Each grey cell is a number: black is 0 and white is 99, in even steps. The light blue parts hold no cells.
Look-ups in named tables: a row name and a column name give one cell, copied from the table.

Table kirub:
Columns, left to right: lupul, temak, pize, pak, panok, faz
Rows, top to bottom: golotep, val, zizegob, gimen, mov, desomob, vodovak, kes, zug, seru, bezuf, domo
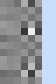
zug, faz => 40
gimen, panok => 64
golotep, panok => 30
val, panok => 57
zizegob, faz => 53
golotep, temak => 51
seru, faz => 37
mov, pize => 57
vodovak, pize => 52
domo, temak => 49
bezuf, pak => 73
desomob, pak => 59
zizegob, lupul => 52
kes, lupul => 46
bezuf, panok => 24
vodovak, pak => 48
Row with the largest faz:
bezuf

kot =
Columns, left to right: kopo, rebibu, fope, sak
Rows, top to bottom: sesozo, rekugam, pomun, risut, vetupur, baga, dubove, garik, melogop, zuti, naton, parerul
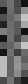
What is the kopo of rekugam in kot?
8
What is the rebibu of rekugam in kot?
42
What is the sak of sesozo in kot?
7
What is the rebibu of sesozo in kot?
44
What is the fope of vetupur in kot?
35
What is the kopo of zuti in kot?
73
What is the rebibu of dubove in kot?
39
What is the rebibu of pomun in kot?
39
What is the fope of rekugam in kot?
30
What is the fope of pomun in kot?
47
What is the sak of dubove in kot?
76
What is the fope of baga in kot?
27
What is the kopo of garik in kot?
8

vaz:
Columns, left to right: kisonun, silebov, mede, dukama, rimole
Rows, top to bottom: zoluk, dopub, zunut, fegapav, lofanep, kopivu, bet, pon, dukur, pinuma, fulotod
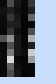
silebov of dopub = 12
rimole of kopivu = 68
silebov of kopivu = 56
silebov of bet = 30
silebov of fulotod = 30
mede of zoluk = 9
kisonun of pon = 4
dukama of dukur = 2
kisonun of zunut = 5
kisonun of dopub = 7
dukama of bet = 2
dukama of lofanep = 2

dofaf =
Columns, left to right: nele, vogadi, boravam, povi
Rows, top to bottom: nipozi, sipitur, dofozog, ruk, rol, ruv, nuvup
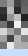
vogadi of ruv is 26
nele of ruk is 44
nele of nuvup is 45
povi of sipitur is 40
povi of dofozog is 13
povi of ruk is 37
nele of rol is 83
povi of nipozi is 37
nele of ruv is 62
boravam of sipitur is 16
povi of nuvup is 66
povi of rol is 88
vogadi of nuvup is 91
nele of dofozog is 15
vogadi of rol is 63
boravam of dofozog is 74
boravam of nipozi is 26
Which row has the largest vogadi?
nuvup

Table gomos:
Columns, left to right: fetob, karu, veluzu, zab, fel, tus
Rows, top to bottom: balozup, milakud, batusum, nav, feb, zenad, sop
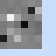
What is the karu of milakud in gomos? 47
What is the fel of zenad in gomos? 50
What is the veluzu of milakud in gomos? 50
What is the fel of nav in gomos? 46
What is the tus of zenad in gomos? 54
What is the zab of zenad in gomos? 53
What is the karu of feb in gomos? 64
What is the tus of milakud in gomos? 71
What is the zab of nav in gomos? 5
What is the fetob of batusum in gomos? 58
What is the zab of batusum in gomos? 51

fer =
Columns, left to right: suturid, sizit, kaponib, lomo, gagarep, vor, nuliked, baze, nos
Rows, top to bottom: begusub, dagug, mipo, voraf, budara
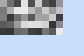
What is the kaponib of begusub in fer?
27
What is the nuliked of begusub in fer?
33
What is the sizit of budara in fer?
21
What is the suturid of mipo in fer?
49
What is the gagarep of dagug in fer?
73
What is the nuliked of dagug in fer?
79
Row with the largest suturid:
begusub

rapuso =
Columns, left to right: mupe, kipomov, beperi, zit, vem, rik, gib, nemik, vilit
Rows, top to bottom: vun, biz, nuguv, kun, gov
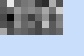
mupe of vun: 38
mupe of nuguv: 28
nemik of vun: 67
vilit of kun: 51
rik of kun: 27
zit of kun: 40
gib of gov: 38
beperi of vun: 39
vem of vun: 49
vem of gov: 33
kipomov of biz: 40
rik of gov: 28
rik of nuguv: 40
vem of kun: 46
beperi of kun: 57
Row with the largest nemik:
vun

